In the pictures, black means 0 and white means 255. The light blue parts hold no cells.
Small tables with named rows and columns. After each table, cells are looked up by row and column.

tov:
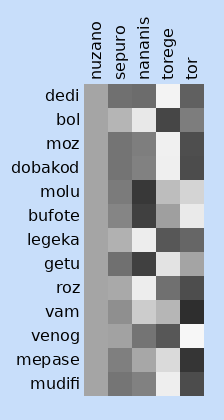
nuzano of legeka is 165
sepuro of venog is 162
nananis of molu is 56
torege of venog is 87
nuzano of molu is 165
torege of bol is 70
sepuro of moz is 116
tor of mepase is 53
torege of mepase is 218
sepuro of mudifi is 117
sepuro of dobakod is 116
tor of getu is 164
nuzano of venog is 165
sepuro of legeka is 177
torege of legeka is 87
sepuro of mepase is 127
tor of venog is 247
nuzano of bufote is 165

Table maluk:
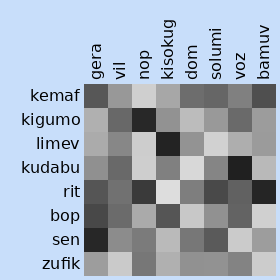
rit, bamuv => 37
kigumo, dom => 188
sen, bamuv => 157
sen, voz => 203
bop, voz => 99
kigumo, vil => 104
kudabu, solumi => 133
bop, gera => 72
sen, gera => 39
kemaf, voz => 128
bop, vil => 107
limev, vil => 135
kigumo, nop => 40
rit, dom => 126
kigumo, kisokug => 146
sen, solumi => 90
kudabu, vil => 105
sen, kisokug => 186
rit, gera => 85
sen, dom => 119

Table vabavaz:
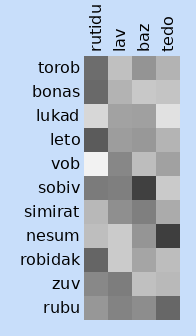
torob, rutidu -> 109
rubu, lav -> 131
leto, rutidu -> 91
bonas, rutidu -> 105
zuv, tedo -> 185
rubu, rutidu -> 151
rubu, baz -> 141
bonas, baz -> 200
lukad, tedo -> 225
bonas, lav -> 179
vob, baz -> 189
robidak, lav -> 203
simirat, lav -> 143
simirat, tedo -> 171
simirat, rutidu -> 184

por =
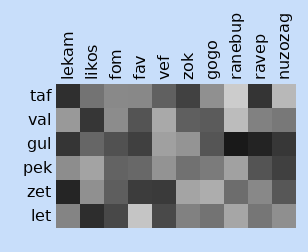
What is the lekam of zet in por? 37
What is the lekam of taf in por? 47
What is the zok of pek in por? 113
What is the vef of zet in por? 58
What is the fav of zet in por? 60
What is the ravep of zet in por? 136
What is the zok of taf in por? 65
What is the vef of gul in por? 160
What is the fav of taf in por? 136
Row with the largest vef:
val

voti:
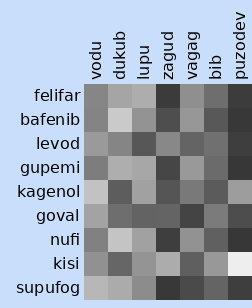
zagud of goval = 100
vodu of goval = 163
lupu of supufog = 140
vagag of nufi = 146
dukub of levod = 133
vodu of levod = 154
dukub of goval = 110
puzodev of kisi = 238
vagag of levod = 100
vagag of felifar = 143
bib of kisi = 152
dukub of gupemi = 174
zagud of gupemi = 70
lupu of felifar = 173
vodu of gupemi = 125
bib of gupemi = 107
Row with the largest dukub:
bafenib

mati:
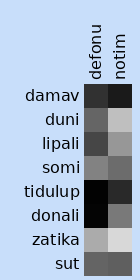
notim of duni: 191
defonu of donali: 4
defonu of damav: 49
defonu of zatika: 171
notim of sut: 95
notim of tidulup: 41
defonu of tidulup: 2
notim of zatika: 216
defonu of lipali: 70
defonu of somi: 130
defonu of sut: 100

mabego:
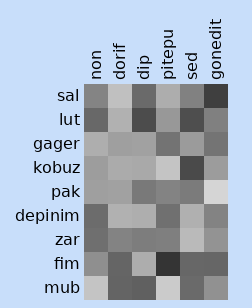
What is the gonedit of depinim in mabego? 131
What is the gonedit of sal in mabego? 63
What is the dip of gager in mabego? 161
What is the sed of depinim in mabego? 176
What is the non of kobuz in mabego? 157
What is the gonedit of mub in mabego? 145
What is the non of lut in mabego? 104
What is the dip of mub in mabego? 96
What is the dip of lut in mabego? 76
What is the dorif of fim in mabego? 101
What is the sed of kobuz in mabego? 74
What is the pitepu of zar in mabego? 127
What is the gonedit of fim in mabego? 102

